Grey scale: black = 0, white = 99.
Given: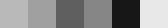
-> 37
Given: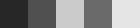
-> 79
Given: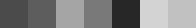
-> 64
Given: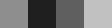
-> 37
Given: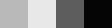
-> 36
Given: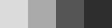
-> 33
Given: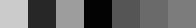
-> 61
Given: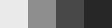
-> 28
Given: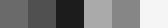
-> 11
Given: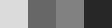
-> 50
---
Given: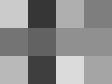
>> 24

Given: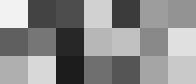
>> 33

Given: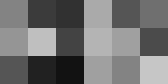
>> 62

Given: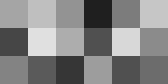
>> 61

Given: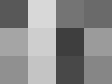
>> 76

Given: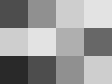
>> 30

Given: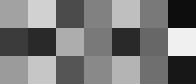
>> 70

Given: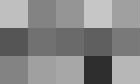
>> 65

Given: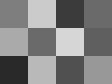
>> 72
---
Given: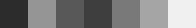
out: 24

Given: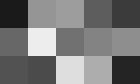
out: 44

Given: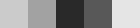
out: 16

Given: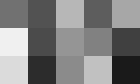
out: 58

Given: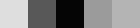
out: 2

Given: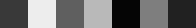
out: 72

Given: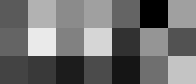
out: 83

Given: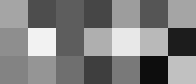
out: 68

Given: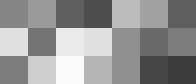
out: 87

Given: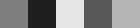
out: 89
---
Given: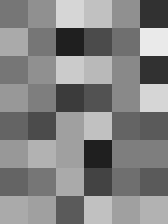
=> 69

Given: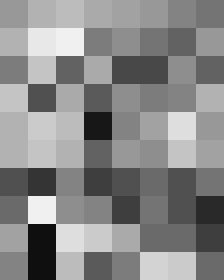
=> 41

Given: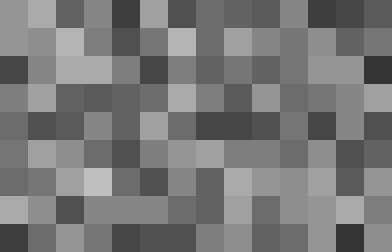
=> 55

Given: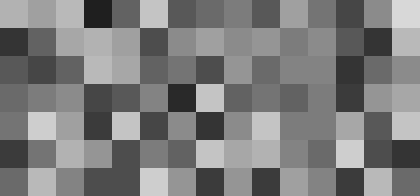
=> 41

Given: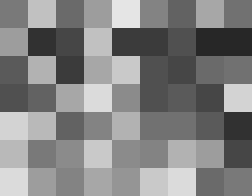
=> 47
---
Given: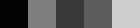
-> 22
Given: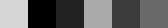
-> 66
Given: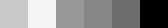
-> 52
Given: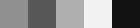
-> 68
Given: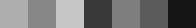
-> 49
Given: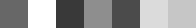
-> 29
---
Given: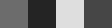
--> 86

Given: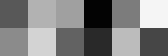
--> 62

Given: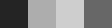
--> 80

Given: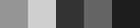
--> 20

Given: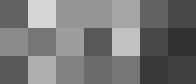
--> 58

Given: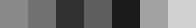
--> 19

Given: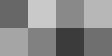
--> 53

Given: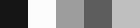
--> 61

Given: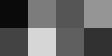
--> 33
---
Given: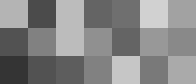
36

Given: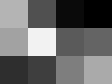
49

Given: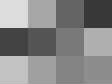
51

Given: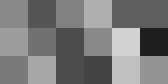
29

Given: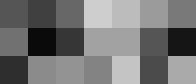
57

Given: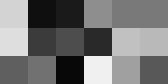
3
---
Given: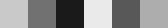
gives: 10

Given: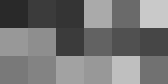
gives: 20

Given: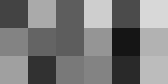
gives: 36

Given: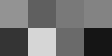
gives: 47

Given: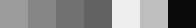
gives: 44

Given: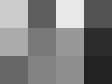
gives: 90

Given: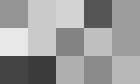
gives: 82
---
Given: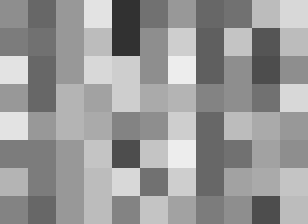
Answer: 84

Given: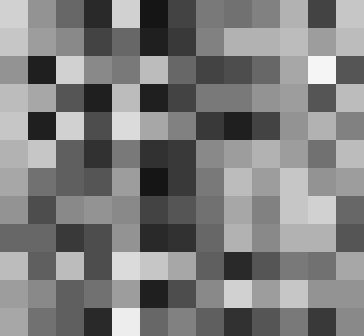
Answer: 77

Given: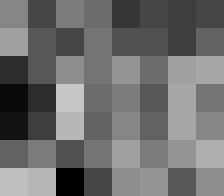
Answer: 27

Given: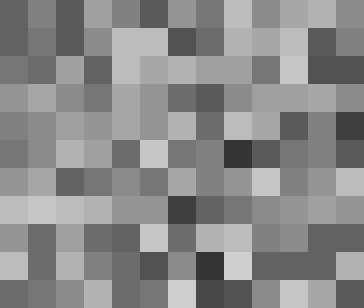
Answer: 54

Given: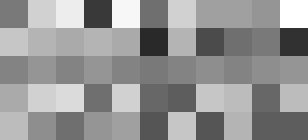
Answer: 99

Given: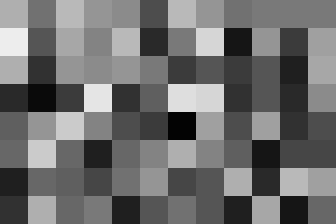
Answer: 47

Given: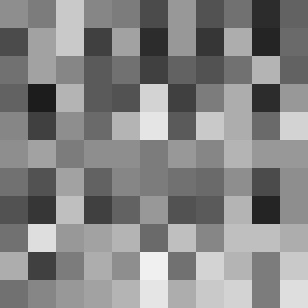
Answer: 38
